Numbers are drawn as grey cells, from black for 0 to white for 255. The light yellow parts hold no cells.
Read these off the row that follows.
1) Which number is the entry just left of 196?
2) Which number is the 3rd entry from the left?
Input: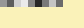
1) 121
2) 209

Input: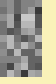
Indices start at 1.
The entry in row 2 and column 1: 115
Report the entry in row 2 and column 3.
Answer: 100
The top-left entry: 130
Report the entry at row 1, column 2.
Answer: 142
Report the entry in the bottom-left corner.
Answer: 115
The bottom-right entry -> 156
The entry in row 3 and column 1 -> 142
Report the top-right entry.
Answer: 142
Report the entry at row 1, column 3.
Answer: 100

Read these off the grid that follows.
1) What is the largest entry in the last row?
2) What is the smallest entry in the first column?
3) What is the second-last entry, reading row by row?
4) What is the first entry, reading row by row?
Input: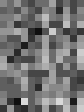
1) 204
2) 54
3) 108
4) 136

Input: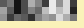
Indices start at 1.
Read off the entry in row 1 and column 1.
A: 90
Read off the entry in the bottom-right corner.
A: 119
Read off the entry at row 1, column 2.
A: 119
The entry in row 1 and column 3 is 19
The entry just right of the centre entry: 190
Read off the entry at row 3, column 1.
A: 146
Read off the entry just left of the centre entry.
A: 131
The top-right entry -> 60
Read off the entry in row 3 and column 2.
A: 60

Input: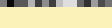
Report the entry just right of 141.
62
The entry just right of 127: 10

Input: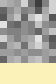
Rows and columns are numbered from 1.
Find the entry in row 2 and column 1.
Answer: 101
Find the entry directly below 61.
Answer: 87
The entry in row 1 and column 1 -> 182
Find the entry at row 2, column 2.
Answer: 142
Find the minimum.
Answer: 61
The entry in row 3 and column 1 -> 87
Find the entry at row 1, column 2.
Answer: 169
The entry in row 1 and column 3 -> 157
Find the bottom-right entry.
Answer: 114
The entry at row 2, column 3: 169
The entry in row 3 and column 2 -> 157
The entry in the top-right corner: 210
